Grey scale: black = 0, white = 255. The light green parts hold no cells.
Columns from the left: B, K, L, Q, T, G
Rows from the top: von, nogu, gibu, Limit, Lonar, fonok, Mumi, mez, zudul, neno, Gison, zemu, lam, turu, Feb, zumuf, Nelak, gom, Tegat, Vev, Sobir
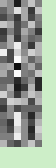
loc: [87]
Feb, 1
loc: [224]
nogu, 3
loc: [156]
neno, 1

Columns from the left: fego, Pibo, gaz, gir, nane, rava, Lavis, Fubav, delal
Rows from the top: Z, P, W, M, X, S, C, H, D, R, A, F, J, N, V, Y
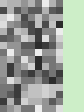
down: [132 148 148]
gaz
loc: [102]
S, 2
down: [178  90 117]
nane
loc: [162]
R, 4

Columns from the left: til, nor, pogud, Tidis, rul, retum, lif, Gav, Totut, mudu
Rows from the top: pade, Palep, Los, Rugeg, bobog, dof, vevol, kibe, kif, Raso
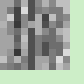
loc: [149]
kibe, 2
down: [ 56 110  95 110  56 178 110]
pogud
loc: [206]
Los, 2
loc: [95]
dof, 3

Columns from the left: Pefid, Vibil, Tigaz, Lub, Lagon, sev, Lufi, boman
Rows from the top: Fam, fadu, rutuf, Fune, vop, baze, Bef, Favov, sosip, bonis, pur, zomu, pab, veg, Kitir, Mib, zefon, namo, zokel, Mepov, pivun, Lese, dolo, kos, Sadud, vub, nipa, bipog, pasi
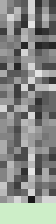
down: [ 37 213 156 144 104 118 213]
Lub
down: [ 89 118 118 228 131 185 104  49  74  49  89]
sev
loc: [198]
nipa, 1
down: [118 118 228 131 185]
sev

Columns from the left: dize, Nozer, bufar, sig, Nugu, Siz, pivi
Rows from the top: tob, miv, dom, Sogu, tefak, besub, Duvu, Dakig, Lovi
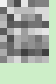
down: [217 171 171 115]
bufar
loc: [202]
tefak, 5
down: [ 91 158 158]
sig

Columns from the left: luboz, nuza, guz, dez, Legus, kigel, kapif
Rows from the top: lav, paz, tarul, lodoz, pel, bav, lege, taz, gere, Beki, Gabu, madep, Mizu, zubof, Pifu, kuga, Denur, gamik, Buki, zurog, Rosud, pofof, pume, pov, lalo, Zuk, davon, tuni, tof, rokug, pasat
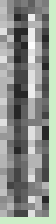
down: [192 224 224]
Legus
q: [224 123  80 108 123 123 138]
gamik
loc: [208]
Pifu, 1
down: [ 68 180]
kapif
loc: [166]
Beki, 1
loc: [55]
taz, 3

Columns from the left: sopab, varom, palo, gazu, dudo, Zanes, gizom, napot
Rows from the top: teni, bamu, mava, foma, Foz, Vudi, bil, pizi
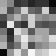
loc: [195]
pizi, 6
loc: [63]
teni, 4
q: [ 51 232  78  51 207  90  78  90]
foma

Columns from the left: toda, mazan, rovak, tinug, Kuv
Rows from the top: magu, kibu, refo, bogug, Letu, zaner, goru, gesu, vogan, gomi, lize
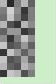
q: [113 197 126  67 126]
refo
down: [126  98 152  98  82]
rovak
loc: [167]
vogan, 4
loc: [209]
kibu, 2
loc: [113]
refo, 1
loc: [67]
refo, 4
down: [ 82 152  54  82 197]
mazan

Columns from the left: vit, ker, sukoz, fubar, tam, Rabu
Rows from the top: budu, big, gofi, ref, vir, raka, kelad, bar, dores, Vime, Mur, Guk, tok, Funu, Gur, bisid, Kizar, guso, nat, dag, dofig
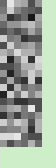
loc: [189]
ref, 5
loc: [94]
big, 5
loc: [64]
Kizar, 3

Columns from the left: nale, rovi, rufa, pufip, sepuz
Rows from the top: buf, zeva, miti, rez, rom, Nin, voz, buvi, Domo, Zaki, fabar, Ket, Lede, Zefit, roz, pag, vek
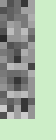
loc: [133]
Ket, 1
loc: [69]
Zaki, 5

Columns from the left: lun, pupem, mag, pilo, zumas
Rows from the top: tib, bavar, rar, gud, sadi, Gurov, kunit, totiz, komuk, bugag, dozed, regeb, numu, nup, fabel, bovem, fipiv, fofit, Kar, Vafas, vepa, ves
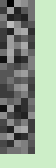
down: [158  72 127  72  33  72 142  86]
mag
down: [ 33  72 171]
pilo

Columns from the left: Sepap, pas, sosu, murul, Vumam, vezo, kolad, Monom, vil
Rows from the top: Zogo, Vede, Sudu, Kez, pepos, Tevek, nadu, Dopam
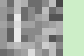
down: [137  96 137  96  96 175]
pas
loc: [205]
nadu, 7
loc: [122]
Dopam, 2

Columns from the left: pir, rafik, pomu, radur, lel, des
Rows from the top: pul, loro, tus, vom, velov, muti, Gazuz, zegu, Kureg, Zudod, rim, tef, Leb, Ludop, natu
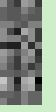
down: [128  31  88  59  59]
pomu
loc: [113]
Zudod, 4
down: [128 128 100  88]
rafik
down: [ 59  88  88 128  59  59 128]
des
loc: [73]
velov, 2
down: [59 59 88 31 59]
pomu
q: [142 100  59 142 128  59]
Kureg

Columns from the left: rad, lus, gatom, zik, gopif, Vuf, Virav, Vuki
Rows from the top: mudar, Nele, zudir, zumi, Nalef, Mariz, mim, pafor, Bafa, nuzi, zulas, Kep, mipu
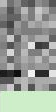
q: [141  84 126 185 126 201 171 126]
Nele
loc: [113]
mudar, 2
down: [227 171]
Vuki

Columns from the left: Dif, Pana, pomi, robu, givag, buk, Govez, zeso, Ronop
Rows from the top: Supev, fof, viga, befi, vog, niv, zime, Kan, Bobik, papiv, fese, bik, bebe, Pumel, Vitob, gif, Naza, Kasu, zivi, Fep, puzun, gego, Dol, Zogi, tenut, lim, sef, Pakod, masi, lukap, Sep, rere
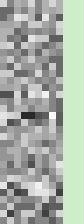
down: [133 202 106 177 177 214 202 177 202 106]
pomi
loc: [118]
niv, 2
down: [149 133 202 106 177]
pomi
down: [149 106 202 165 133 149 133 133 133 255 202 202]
zeso
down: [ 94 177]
Dif
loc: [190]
bik, 9
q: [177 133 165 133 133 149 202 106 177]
masi

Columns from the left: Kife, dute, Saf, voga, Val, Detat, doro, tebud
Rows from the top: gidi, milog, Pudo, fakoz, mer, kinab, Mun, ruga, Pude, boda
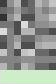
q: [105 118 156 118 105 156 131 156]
milog
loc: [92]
kinab, 1
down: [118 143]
dute
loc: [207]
ruga, 5
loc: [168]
Mun, 6
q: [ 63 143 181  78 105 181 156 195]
gidi
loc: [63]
gidi, 1

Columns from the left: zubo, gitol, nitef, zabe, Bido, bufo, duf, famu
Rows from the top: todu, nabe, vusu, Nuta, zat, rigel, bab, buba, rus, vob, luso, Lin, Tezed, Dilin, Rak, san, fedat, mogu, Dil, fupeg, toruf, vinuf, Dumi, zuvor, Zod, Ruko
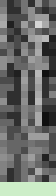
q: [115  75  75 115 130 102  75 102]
Dil
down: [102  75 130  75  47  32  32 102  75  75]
famu
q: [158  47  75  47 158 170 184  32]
rigel
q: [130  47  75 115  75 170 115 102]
Zod
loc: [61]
luso, 5
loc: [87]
rus, 4
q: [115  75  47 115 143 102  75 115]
zat

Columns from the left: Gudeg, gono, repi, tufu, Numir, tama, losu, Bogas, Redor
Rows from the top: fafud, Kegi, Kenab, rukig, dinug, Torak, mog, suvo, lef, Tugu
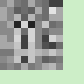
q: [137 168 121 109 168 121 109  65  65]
fafud
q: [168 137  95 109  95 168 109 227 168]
Kegi
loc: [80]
mog, 7
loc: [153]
lef, 2

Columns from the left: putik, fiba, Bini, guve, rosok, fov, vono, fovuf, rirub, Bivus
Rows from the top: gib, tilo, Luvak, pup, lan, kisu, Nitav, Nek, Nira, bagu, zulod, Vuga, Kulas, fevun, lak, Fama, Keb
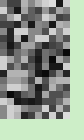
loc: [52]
Nek, 2
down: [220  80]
fovuf
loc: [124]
pup, 7
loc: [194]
Fama, 3
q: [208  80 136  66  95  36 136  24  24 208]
bagu
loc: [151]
tilo, 7

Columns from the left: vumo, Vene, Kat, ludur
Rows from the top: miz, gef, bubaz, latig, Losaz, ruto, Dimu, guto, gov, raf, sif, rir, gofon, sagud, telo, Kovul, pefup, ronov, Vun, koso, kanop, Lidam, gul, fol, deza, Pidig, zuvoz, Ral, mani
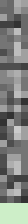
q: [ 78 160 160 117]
gul
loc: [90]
sagud, 2
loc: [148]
Pidig, 1
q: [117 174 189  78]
Ral
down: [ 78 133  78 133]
vumo

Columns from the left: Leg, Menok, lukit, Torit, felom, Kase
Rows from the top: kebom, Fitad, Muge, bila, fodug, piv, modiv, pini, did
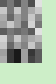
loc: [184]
piv, 6
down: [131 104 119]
Torit
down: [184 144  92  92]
Kase
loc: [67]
did, 5
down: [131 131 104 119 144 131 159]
Torit

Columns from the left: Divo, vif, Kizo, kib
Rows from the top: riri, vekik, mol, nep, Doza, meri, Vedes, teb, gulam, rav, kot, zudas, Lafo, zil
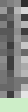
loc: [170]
rav, 4
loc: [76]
nep, 2
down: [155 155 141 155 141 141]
Kizo
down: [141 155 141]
Kizo

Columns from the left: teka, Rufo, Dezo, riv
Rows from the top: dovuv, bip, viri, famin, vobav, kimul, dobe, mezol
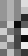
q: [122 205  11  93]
famin
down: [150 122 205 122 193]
teka
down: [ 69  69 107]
Dezo
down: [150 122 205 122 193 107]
teka
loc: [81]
vobav, 3

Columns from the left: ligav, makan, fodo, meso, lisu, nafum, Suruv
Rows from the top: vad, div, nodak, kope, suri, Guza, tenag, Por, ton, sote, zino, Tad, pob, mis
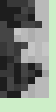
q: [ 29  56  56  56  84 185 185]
vad
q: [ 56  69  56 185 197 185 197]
Por
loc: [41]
ton, 2

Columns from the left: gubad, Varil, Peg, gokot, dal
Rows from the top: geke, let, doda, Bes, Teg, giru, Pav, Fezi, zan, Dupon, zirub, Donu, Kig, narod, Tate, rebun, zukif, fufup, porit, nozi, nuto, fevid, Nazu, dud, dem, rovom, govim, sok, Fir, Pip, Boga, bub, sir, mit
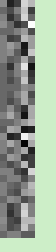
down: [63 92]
Peg
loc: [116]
zukif, 3
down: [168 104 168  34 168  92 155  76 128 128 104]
Varil

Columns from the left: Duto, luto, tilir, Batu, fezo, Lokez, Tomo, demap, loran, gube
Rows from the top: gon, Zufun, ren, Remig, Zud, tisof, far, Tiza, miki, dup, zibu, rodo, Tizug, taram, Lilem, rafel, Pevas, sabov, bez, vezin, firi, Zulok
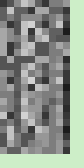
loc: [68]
sabov, 10
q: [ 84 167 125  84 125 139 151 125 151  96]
firi
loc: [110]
Remig, 6
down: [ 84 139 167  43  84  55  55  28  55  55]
gube
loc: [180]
far, 4

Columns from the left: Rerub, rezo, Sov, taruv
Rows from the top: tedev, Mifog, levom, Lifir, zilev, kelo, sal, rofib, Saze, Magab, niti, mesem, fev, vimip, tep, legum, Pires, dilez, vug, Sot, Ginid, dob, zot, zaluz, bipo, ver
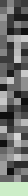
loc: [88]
Ginid, 2
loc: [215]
Sot, 3
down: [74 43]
Sov
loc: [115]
Mifog, 1
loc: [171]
sal, 3

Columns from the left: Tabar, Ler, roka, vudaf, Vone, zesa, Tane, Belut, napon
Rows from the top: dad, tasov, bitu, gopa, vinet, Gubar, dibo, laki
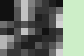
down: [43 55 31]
zesa
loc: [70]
tasov, 8
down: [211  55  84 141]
napon
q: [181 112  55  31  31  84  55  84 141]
dibo
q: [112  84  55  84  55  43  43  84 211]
gopa
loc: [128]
dad, 5
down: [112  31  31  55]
Vone

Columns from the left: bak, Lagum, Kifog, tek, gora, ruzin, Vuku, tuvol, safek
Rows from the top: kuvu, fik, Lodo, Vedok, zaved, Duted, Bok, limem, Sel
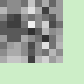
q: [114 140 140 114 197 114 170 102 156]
kuvu
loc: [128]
Lodo, 1
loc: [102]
kuvu, 8

